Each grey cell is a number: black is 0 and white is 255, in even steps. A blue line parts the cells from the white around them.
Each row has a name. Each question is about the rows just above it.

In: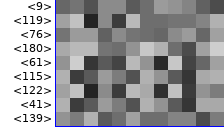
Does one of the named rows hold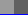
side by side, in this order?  yes
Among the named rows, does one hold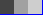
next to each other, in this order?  no
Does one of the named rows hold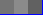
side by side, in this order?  no
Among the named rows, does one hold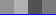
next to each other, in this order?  no
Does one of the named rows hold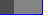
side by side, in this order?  no
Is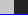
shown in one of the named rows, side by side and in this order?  no

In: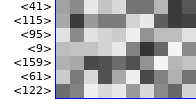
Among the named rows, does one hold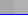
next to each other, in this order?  no
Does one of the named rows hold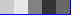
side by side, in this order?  no
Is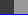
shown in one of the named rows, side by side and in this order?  yes
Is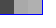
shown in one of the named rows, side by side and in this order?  no
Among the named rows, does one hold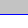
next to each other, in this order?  yes

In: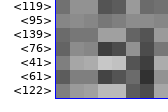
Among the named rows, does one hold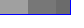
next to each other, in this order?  no
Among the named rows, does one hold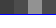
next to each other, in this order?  yes
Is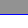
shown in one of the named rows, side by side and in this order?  yes
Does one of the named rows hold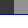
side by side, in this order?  no

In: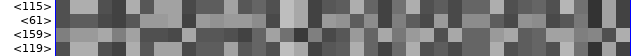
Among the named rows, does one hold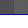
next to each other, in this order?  yes
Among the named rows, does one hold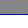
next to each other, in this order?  no
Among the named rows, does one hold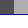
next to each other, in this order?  yes

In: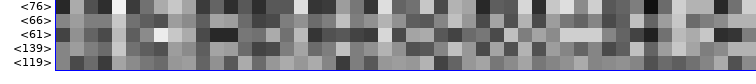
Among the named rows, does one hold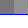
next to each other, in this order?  no
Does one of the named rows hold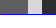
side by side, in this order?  no
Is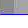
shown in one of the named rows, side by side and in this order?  yes
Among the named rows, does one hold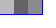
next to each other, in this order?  no
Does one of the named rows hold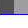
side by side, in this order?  yes
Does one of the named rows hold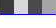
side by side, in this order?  yes
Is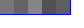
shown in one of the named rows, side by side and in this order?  no

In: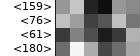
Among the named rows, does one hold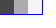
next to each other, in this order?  no
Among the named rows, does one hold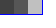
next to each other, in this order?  yes
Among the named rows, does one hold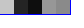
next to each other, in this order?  yes

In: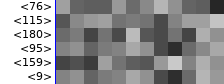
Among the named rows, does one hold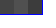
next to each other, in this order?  yes
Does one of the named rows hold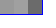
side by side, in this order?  no
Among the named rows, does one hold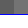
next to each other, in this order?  no
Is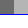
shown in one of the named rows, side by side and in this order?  yes
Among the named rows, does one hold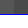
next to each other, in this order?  yes
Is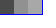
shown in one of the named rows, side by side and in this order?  no

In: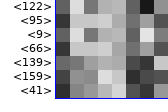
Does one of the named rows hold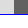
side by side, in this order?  no
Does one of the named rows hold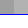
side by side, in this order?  yes
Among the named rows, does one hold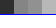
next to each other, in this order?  no
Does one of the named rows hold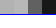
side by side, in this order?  yes
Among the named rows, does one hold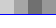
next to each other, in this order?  no
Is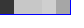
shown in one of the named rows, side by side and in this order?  yes
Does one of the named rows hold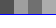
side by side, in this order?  no

